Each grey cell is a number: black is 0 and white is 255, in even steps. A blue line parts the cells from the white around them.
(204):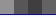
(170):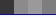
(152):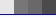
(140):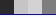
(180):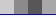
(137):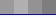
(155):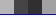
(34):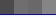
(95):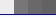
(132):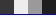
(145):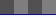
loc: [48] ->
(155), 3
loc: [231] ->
(152), 1
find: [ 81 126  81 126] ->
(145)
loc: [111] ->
(34), 2
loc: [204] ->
(180), 1
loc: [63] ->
(204), 3
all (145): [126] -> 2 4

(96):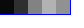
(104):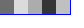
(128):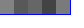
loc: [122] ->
(128), 5
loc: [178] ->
(96), 4
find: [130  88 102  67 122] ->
(128)
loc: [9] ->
(96), 1
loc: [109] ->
(104), 1
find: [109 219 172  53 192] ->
(104)

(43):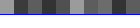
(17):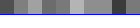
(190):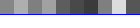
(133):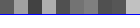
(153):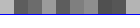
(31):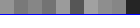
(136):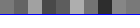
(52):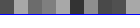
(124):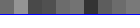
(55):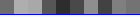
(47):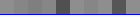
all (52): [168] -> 2 5 10
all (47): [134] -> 2 4 7
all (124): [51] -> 7
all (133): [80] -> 5 8
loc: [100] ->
(136), 2
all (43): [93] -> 3 7 10

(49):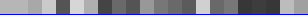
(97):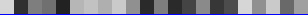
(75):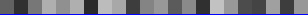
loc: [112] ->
(97), 4
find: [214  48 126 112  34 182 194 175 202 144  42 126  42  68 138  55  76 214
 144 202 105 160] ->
(97)
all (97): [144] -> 10 19
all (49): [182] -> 1 2

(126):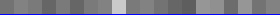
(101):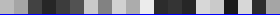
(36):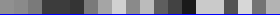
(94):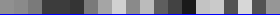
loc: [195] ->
(94), 15
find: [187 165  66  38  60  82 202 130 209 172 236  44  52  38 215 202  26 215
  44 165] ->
(101)
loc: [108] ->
(126), 17

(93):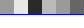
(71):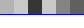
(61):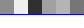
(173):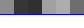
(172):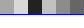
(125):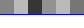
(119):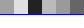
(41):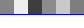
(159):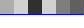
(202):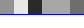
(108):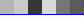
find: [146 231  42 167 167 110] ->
(202)
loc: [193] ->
(172), 4
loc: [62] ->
(41), 3

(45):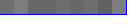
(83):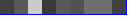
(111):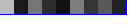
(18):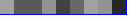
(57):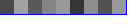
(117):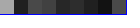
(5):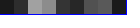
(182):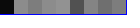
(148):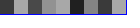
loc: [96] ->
(45), 8
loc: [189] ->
(111), 1
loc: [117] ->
(111), 3

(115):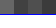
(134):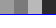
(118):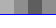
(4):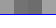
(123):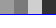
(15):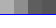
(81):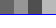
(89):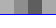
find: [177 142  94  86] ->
(15)
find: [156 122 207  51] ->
(123)
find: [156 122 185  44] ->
(134)
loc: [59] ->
(115), 4
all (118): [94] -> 3
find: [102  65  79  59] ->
(115)

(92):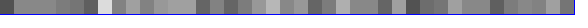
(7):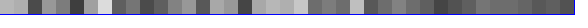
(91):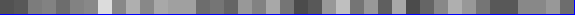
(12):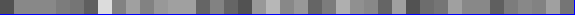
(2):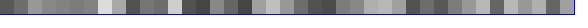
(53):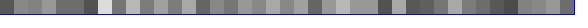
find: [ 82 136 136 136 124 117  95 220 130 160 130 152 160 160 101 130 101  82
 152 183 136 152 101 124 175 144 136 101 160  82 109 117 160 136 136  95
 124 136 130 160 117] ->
(12)
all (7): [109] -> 23 25 28 30 36 37
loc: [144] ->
(12), 26
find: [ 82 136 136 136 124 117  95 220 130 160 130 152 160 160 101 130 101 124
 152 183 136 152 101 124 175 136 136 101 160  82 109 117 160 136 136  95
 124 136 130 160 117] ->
(92)

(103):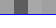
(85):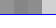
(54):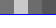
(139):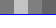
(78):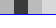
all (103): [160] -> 1 4
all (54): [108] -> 3
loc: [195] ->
(139), 2
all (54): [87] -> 4
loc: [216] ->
(78), 4
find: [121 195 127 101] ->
(139)

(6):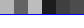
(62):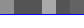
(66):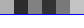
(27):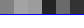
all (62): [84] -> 2 3 5
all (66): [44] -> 2

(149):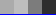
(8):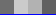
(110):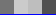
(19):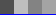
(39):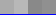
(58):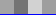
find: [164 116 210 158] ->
(58)
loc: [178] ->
(8), 3
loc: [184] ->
(39), 2
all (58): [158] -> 4
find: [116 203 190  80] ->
(110)
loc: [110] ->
(8), 1

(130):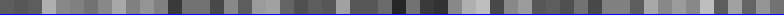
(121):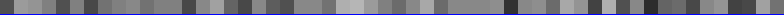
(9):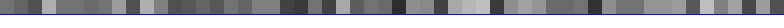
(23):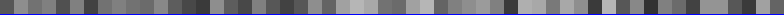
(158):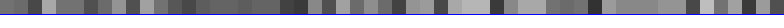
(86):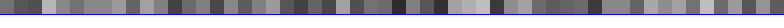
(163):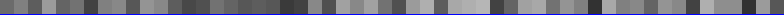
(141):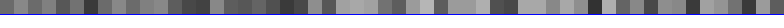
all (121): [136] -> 10 15 19 22 23 30 33 34 35 38 46 51
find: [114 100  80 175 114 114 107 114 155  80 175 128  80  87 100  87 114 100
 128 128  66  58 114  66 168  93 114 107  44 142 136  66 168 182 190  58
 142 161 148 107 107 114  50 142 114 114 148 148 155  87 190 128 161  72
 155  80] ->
(9)
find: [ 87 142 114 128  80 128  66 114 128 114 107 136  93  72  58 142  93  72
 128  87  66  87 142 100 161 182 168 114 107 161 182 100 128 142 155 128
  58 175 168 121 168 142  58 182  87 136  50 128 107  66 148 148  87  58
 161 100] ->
(23)
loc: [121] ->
(23), 40

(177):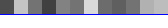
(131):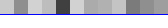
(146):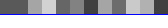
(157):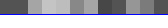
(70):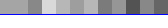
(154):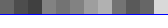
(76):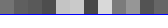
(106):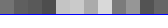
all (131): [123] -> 10
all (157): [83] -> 1 2 9 12

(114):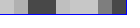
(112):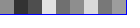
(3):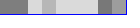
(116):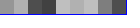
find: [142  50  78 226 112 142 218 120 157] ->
(112)
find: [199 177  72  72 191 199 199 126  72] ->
(114)
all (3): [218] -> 3 5 6 7
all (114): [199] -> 1 6 7

